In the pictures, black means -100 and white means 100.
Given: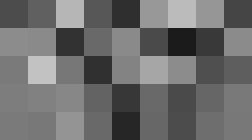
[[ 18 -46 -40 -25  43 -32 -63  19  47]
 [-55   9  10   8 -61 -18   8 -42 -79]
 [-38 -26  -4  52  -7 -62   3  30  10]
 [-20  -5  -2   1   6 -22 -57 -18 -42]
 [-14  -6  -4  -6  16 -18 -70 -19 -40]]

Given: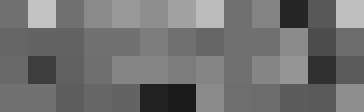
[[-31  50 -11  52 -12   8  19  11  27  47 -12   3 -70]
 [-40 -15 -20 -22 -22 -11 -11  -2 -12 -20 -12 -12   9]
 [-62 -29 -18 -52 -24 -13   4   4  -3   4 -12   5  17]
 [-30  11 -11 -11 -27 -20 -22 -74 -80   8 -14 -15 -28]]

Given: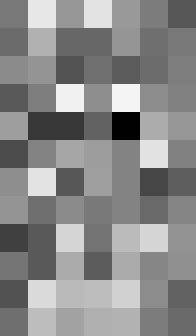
[[ -3 -32  -6  81  18  78  20]
 [-13  -6 -16  39 -19 -19  17]
 [-15  -2   9  16 -35 -12 -28]
 [ 10   1 -30  -1  89  11  91]
 [ 35  18  24 -57 -56 -23 -99]
 [ 77   1 -41   2  30  23   3]
 [-45 -26  11  78 -32  25   3]
 [-18   4  16 -14   9  -5   3]
 [ 67  15 -50 -30  67 -10  47]
 [  5  13  -8 -30  33 -28  34]
 [ 10 -23 -36  71  46  48  64]
 [ -3 -17 -13  48  27  37  40]]

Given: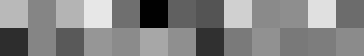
[[ 76 -15  45   4  41  81 -13 -99 -25 -34  63   8  11]
 [ -2   9 -65   4 -30  18   9  31  12 -62  -4  14  -5]]

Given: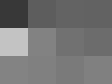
[[-22 -23 -56 -27]
 [-11 -15  53   2]
 [ -4   0   3   0]]

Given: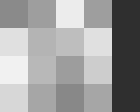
[[ 24 -63   8  24  85]
 [ 76 -63  76  41  49]
 [ 61 -63  89  44  23]
 [ 30 -63  69  30   7]]
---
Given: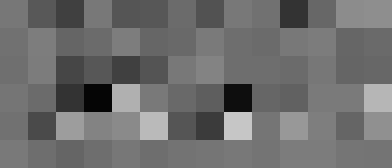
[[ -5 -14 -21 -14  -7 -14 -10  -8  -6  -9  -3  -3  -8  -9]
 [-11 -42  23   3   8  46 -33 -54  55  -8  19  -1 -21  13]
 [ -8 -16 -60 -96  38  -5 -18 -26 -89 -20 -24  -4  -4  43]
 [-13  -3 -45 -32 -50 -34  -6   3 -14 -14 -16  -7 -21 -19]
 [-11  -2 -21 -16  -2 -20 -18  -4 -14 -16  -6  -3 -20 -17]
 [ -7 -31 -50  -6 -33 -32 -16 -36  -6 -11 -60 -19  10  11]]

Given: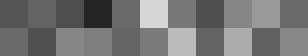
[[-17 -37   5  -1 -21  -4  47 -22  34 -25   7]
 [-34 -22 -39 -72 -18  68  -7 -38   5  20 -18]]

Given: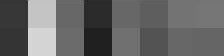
[[-59  66 -16 -75 -13 -35 -20 -21]
 [-58  54 -19 -66 -20 -26 -10  -8]]

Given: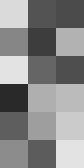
[[ 10 -28  78]
 [-26  24  59]
 [-68  37  47]
 [ 78 -21 -39]
 [  5 -52  40]
 [ 71 -35 -41]]

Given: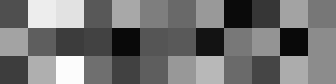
[[-52  37  98 -13 -49 -26  19  44 -17 -46  35  10]
 [ 28 -26 -53 -48 -93 -33 -30 -85  -6  16 -93  10]
 [-38  86  77 -31  32  -1 -18  20 -92 -58  28  -7]]

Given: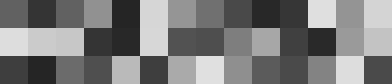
[[-51 -71 -16 -38  46 -51  33  76  12 -29 -42   3  73 -42]
 [ 73  59  56 -59 -69  69 -36 -39  -1  31 -50 -68  21  53]
 [-24 -59 -24  14 -71  68  17 -12 -43 -69 -58  75  16  66]]

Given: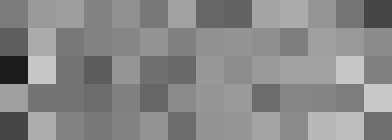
[[-46  36   3  -6   3  16 -15  16  18  29   9  44  48 -13]
 [ 25  -9 -10 -15   0 -20   8  18  21 -15   5   4  -2  58]
 [-78  56  -9 -28  18 -12 -18  19  10  21  26  26  56   0]
 [-26  34  -6   3   6  15   1  14  16  12  -1  25  20   9]
 [ -3  20  24   2  13  -6  26 -19 -22  29  34  17  -8 -46]]

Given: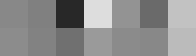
[[ 10   2 -12  21   9   7  47]
 [  7   0 -69  73  15 -17  52]]
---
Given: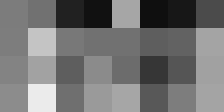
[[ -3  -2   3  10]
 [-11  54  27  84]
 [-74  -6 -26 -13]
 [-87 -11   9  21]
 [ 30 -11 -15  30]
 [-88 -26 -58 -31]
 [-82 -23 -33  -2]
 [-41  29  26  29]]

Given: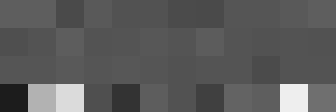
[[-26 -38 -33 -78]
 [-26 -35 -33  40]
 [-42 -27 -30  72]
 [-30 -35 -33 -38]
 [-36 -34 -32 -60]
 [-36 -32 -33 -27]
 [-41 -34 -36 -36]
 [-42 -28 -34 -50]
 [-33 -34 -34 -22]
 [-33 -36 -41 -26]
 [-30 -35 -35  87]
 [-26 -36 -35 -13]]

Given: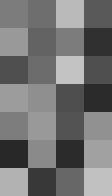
[[ -3  20 -38  22  -2 -69  40]
 [-14 -22 -15  12  20   8 -56]
 [ 46  -3  53 -39 -35 -66 -19]
 [-30 -62 -38 -66  14  26  51]]

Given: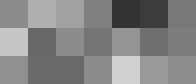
[[  9  55  13]
 [ 37 -19 -17]
 [ 26  10 -18]
 [  0  -9  10]
 [-60  16  64]
 [-53 -13  21]
 [ -6  -2  11]]

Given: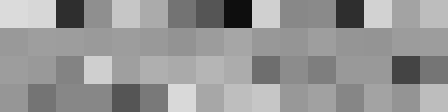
[[ 72  20  23  18]
 [ 69  24  20  -9]
 [-64  23   3   6]
 [ 12  21  62   6]
 [ 55  23  25 -33]
 [ 34  20  37  -5]
 [-10  15  33  70]
 [-33  22  42  31]
 [-89  30  35  49]
 [ 63  19 -14  55]
 [  7  17  10  19]
 [  8  24  -1  26]
 [-64  17  20   5]
 [ 65  16  20  28]
 [ 28  22 -47  16]
 [ 48  23  -8  48]]

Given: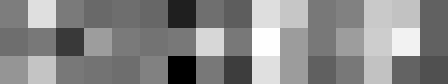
[[  -2  -14   17]
 [  75   -6   54]
 [  -4  -55   -6]
 [ -18   23  -10]
 [ -14   -4  -14]
 [ -19  -10    1]
 [ -76   -6 -100]
 [ -13   69   -6]
 [ -27   -6  -52]
 [  74   99   76]
 [  55   22   22]
 [  -6   -6  -25]
 [   1   23   -6]
 [  58   61   52]
 [  52   90  -22]
 [ -24  -24  -37]]

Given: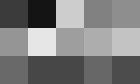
[[-54  17 -18]
 [-84  80 -44]
 [ 61  24 -44]
 [  1  36 -19]
 [ 11  53 -40]]
